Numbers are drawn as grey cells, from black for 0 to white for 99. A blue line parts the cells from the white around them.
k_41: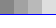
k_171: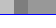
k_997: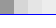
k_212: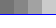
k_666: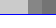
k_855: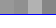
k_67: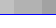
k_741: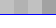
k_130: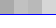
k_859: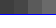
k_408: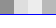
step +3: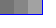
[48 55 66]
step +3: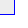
[95]
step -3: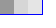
[56 80 86]
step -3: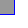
[56]

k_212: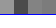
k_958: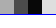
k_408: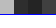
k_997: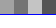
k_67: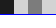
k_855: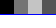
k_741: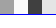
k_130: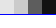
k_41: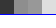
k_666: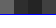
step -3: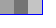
[60 42 73]
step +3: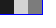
[14 85 51]
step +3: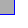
[70]
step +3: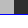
[76 21]
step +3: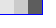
[92 82 39]
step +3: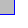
[76]
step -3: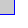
[76]

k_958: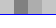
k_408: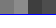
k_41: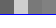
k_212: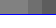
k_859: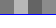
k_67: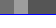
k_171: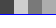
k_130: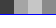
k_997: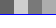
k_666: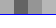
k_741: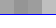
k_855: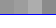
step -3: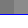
[44 51]
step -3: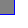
[47]

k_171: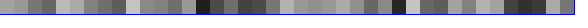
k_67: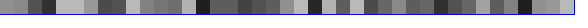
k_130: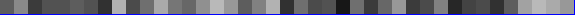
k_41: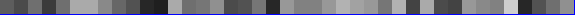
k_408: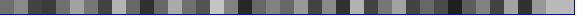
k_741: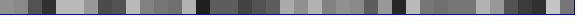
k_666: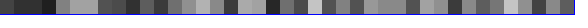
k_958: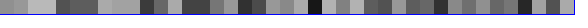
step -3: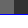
[37 16]
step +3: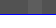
[35 35 39 35]
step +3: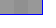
[62 59 62]
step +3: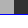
[72 22]
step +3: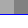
[69 53]
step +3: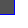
[35]
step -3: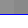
[53 50]

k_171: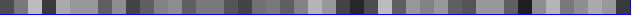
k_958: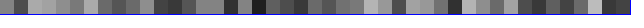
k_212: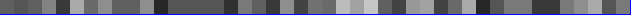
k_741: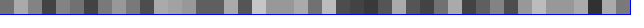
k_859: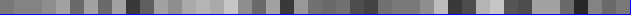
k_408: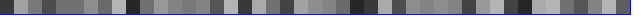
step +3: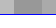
[76 62 62 69]
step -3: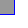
[56]
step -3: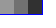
[56 41 16]
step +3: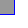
[62]
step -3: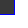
[19]
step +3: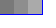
[50 58 69]
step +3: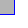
[73]

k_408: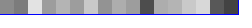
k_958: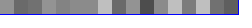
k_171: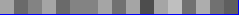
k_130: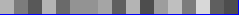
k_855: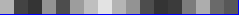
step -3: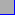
[64]
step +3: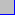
[77]
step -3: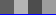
[34 67 27 58]

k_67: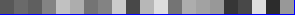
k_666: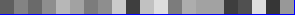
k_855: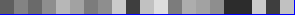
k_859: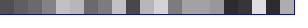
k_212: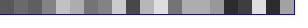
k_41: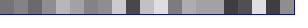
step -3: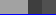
[60 60 21 28]
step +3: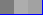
[51 70 66]

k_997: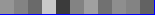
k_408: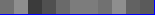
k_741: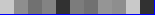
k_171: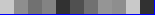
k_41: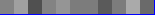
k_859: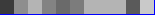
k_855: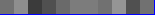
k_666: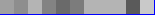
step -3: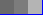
[38 45 67]
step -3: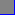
[48]
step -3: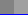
[48 59]
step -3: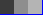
[20 52 67]
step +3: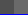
[34 44]

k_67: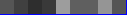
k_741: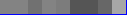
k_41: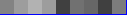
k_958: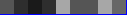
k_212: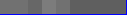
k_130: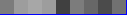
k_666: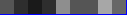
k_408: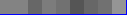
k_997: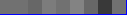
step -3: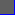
[34]
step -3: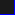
[7]
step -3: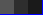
[30 15  7]
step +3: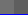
[47 40]
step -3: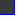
[19]
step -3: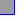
[58]
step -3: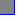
[48]

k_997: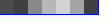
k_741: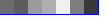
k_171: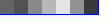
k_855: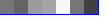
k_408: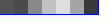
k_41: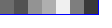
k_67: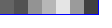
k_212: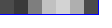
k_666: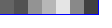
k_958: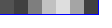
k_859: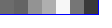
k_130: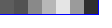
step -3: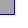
[61]
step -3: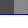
[26 50]
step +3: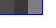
[32 25 52]

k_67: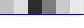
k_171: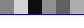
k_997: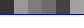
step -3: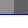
[53 35]
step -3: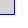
[79]
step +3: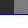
[20 51]
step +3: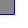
[55]
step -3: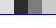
[83 14 45 75]

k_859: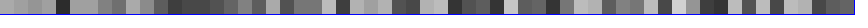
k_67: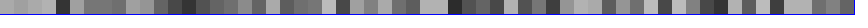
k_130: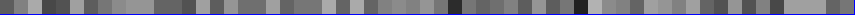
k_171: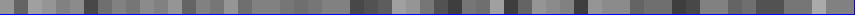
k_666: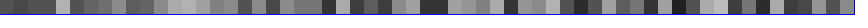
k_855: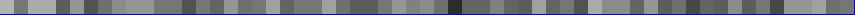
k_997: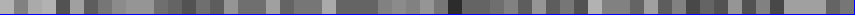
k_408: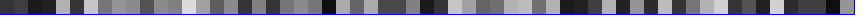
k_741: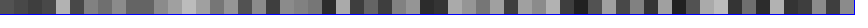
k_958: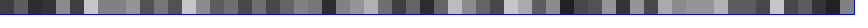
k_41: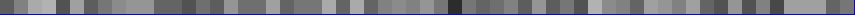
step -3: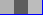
[66 33 70]
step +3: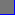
[49]
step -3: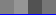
[47 55 29 43]
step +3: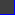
[27]

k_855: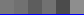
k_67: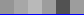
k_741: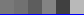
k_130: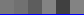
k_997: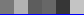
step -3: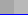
[62 69]
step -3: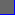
[37]
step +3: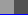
[64 35]
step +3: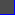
[32]

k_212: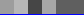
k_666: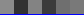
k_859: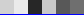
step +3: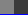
[54 26]
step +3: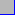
[74]
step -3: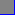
[48]

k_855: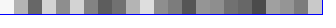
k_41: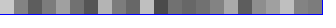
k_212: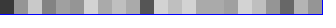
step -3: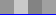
[55 75 48 59]
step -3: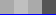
[63 71 63 30]
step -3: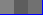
[48 33 41]
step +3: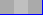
[69 77 69]

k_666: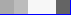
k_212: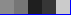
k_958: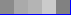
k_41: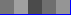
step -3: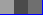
[59 26 40]
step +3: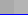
[69 73]

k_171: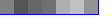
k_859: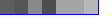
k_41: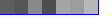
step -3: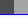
[27 61]
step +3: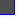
[33]
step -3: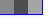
[50 27 61]

